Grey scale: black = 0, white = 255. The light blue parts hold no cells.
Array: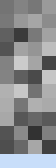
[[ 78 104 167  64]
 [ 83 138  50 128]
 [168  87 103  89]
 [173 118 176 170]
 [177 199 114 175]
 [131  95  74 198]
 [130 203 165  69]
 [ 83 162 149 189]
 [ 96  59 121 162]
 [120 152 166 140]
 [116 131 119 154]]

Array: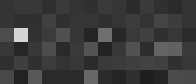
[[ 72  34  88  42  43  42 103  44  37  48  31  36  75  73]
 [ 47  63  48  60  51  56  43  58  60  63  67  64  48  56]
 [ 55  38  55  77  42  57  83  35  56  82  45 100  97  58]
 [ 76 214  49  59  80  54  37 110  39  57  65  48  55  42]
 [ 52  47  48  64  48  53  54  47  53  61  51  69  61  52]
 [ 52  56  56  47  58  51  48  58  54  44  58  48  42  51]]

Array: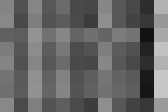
[[136  74 127  83  94  74  61 142  87  67  55 154]
 [111  91 146 101 133  84  97 114 103  94  22 198]
 [115  90 144  98 130  82  94 117  99  90  25 199]
 [132  81 134  87 107  73  71 135  88  73  45 178]
 [124  86 140  92 120  76  83 126  92  81  34 194]
 [ 96  93 147 113 134 100 112 101 123 115  18 169]
 [136  73 126  83  92  74  60 143  87  67  56 151]
 [132  81 134  87 107  73  71 135  88  73  45 178]]

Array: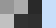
[[193  50  47]
 [150 171  41]]

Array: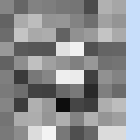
[[121 140 220 243 120  79 103 219 219]
 [116 171 173 149 175 131 176 149 159]
 [133  60 176 153  13  69  61 174 189]
 [122 110  65  63 105 121  41 127 106]
 [127  58 120 134 238 235  64 145 131]
 [ 98 142 192 160 147 128 152 113 116]
 [153  90  86  85 225 241  81 100 101]
 [108 196 169 173  98 145 155 196 170]
 [ 99 171 189 148 150 131 111 161 148]
 [134 102 130 126 119 117  75 177 166]]

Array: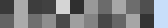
[[ 99 171 111 142  73 159 131  71 102 166  51]
 [ 57 171  61  65 213  47 153 107 167 109  79]]

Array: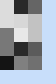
[[ 20 128 112]
 [120  41  91]
 [120 232 194]
 [220 215 194]
 [220  41 101]]

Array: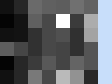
[[ 17  39 121  72 186 146  40]
 [  4  39  59  88  68 100  84]
 [ 94  70  49  72  68  48  84]
 [ 17  19  49  72  80  48 163]
 [  4  19  96  72 254  59 172]
 [ 17  39 106  96  93 112  98]]
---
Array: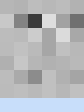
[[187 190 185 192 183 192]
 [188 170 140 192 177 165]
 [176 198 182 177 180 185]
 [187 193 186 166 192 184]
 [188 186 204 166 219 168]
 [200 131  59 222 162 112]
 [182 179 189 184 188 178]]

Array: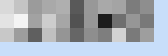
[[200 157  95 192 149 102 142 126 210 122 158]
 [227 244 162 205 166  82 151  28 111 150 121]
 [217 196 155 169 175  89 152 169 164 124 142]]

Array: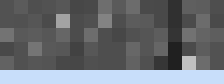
[[ 98  81  86  84  72  71  80  78  78  98  80  54  32 192 108  82]
 [ 73  81 117  89  87  66  87  78  78 103  85 102  32  75  93  82]
 [115  89  92  87 102  76 109  78  71  81  85  93  52 114 100  94]
 [ 82  81  86  75 163  76  80 131  78  92  90  73  48  75 108  74]
 [ 82  91  79  82  87  71  73 110  90 108  74  73  48  95  93  78]]

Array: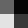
[[227  57]
 [101   5]]

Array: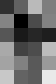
[[200  99  91 233]
 [163 129  89 154]
 [169  66  77 188]
 [ 86  25  38  30]
 [132   0  75 130]
 [ 48  97 186 126]]

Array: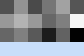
[[102 128  89  28  98   2]
 [152 179 153 103 127 245]
 [ 81 147  74 118 162  85]]
